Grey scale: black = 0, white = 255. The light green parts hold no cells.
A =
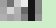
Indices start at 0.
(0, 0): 158
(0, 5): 134
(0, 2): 204
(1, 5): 133
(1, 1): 214

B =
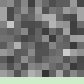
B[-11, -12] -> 131
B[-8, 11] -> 109
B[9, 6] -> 137
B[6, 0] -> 92
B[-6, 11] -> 161
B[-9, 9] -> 80
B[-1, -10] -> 83
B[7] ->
[152, 137, 91, 93, 137, 83, 83, 103, 111, 204, 160, 144]
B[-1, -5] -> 98
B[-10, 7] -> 118
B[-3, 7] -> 117
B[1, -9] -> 143
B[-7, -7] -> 98
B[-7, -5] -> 109
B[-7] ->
[106, 95, 108, 136, 71, 98, 62, 109, 85, 161, 65, 71]
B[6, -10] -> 176
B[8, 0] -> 91
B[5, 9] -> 94
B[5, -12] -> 113
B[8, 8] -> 120
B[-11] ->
[131, 140, 93, 134, 64, 134, 105, 79, 92, 93, 153, 71]
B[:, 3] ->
[134, 143, 93, 77, 136, 71, 101, 93, 142, 77, 125]
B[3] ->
[129, 197, 110, 77, 76, 80, 107, 180, 151, 146, 63, 109]
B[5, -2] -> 158
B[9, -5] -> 108
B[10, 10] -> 134

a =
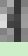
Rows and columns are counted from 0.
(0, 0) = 137
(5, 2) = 54
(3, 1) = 67
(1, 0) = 159
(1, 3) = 144
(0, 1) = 173

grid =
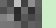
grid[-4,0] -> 102
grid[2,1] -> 145
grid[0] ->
[102, 73, 192, 65, 143, 97]
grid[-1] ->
[119, 118, 110, 74, 97, 91]
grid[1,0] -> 78
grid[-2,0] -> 129
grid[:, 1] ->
[73, 99, 145, 118]

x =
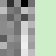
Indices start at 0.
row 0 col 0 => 149
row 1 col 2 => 109
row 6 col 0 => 181
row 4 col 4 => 146
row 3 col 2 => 113
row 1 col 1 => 123
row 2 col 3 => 75
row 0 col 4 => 113
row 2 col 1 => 96
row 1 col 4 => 170
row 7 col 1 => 133
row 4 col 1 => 140

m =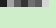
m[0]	31
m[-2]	93
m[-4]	52

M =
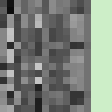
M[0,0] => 76
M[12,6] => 120
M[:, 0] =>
[76, 95, 68, 61, 134, 134, 134, 138, 118, 44, 134, 50, 153, 134, 141, 157]
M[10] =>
[134, 195, 73, 100, 86, 74, 121, 70, 82, 88, 131, 137, 114]
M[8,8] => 82
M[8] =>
[118, 187, 58, 110, 100, 114, 111, 81, 82, 96, 148, 154, 114]
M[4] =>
[134, 195, 73, 100, 90, 74, 120, 71, 82, 93, 131, 142, 114]
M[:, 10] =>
[96, 81, 157, 153, 131, 131, 51, 131, 148, 131, 131, 143, 121, 53, 53, 119]
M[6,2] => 149
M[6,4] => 103
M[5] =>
[134, 192, 74, 100, 87, 74, 121, 70, 82, 87, 131, 134, 114]
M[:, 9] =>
[124, 115, 108, 112, 93, 87, 96, 82, 96, 132, 88, 123, 76, 96, 96, 74]
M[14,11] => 63
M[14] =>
[141, 76, 138, 70, 103, 30, 106, 95, 110, 96, 53, 63, 114]
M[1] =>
[95, 12, 141, 100, 119, 109, 89, 138, 123, 115, 81, 65, 98]
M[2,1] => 148
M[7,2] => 75
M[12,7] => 75
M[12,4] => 86
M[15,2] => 75
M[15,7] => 75
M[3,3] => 139
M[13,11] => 53
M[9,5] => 198
